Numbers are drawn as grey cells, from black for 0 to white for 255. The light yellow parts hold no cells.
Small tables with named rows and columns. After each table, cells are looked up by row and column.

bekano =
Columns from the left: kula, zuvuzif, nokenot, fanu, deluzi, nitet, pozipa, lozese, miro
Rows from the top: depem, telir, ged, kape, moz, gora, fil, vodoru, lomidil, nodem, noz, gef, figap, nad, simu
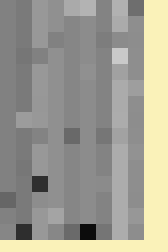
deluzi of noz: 134
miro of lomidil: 142
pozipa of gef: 139
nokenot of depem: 152
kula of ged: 129
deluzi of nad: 134
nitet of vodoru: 140
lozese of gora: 171
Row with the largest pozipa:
gef

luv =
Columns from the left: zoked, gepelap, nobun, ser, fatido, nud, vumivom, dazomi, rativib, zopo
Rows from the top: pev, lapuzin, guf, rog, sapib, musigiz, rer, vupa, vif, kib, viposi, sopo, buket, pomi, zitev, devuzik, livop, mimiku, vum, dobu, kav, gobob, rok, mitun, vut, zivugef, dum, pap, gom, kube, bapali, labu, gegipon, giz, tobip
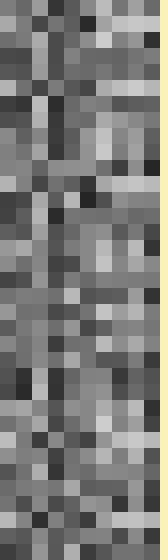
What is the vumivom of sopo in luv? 167
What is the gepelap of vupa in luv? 83
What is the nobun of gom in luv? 131
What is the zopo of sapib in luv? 91
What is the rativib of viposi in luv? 141
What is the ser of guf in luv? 75
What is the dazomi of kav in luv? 128
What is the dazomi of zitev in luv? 90
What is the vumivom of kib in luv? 200
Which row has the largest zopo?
lapuzin

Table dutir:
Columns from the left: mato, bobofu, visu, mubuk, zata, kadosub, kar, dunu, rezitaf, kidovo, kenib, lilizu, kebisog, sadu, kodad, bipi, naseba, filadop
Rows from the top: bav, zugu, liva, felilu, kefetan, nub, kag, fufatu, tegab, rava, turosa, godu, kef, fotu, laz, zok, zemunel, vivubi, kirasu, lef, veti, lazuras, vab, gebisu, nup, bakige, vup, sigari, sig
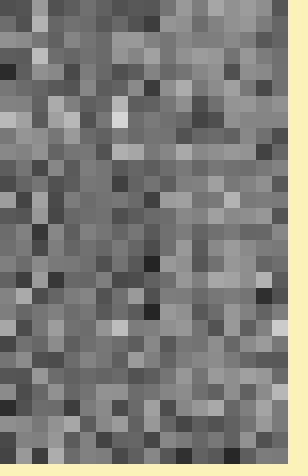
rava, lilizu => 169
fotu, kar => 113
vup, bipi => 115
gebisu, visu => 151
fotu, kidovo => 105
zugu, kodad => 145
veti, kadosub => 109

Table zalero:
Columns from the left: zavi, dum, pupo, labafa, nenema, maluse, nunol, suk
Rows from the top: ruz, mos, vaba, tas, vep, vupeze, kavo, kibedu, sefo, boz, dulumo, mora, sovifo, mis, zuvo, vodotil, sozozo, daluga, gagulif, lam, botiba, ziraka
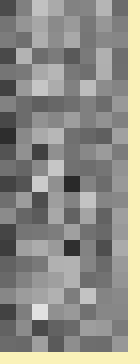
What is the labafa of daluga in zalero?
159
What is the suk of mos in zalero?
126
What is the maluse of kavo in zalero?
128
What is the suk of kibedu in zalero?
128
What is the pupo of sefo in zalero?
170
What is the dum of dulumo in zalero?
102
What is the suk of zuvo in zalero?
153
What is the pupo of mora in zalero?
203
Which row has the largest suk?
vodotil

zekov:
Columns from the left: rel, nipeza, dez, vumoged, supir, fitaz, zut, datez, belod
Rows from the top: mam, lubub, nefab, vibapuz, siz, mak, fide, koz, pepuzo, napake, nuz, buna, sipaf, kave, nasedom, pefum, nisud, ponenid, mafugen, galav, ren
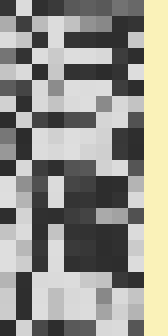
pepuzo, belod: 46
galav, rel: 204
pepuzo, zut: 210
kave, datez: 162
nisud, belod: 220
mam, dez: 48
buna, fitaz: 65
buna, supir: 70
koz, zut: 213
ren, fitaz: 93
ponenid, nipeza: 47
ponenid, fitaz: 200
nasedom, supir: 51
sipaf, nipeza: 180
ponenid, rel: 180
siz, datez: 51

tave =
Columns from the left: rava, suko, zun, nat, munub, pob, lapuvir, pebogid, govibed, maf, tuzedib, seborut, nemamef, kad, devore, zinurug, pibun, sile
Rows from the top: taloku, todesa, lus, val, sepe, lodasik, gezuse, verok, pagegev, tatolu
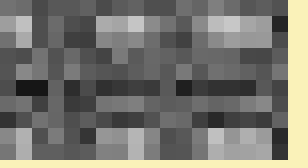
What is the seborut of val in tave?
88
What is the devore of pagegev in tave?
149
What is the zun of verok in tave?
114
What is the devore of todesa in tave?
199
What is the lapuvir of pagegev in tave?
150
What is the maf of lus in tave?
109
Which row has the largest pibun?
tatolu

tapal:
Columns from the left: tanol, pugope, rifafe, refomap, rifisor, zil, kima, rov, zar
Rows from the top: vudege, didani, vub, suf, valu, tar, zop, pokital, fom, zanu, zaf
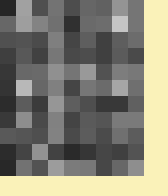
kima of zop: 56
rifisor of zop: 94
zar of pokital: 122
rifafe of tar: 103
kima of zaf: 71
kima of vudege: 97
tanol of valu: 55
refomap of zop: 150
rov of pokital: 122
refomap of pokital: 129
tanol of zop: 44
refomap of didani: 112

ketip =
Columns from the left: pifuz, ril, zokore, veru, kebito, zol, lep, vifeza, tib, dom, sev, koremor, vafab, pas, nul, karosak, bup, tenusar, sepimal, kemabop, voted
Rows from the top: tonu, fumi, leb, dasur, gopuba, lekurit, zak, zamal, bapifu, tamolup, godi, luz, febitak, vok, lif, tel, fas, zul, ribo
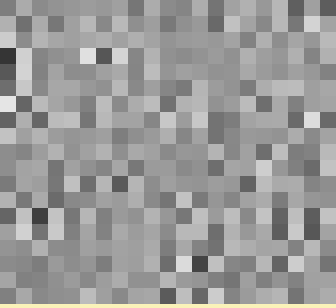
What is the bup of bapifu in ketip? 151
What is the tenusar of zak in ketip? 169
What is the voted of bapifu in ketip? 163
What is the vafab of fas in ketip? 68
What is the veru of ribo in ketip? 143
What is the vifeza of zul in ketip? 172
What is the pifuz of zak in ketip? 229
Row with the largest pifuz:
zak

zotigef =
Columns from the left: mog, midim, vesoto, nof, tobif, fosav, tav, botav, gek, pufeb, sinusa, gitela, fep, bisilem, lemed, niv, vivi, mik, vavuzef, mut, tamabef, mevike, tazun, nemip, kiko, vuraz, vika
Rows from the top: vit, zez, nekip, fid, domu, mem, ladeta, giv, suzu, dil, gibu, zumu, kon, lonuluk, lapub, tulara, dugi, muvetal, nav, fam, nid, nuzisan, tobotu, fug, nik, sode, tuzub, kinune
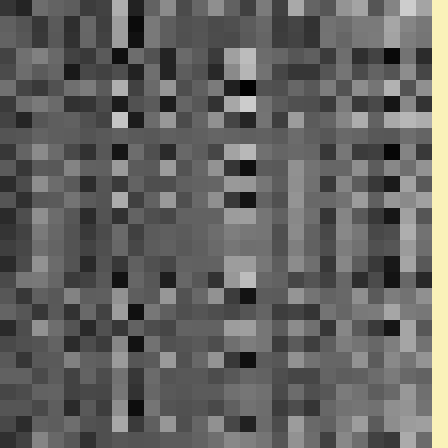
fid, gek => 109
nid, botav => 55
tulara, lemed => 118
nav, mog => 87
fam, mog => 100
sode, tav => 61
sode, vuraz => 148
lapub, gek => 64
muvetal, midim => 119
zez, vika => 119
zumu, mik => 93

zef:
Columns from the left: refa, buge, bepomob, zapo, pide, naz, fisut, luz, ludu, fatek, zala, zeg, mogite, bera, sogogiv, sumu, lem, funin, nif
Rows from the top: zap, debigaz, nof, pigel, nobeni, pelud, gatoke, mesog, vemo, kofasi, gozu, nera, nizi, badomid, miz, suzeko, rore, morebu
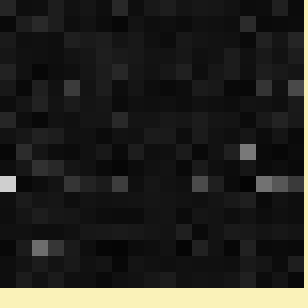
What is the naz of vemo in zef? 17
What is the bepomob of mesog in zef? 8
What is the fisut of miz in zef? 24
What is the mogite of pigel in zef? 16
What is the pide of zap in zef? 17
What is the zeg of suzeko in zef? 5
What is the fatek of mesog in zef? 20
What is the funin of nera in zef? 87
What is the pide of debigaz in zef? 14
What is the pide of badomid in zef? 22
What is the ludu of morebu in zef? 18
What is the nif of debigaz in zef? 12
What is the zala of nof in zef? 12

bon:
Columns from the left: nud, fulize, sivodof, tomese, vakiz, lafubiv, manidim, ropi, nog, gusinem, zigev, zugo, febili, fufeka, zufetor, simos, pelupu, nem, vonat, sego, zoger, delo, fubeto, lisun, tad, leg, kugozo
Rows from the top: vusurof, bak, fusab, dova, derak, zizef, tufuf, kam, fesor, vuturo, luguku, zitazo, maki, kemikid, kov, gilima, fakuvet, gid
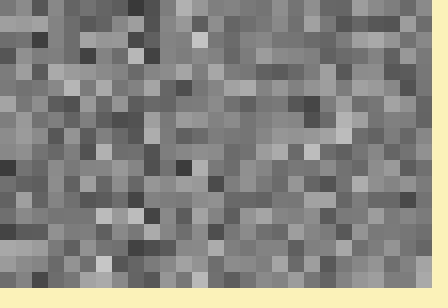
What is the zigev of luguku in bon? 114
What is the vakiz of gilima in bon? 96
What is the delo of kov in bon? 88
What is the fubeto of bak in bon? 102
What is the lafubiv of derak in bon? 150
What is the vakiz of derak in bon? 155
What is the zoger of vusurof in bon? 103
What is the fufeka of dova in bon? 130
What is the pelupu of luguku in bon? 133
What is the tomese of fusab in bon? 131
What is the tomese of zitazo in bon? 141
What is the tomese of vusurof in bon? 136
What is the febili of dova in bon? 137
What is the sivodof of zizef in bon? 119
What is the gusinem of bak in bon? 82
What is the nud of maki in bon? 98
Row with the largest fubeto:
zitazo

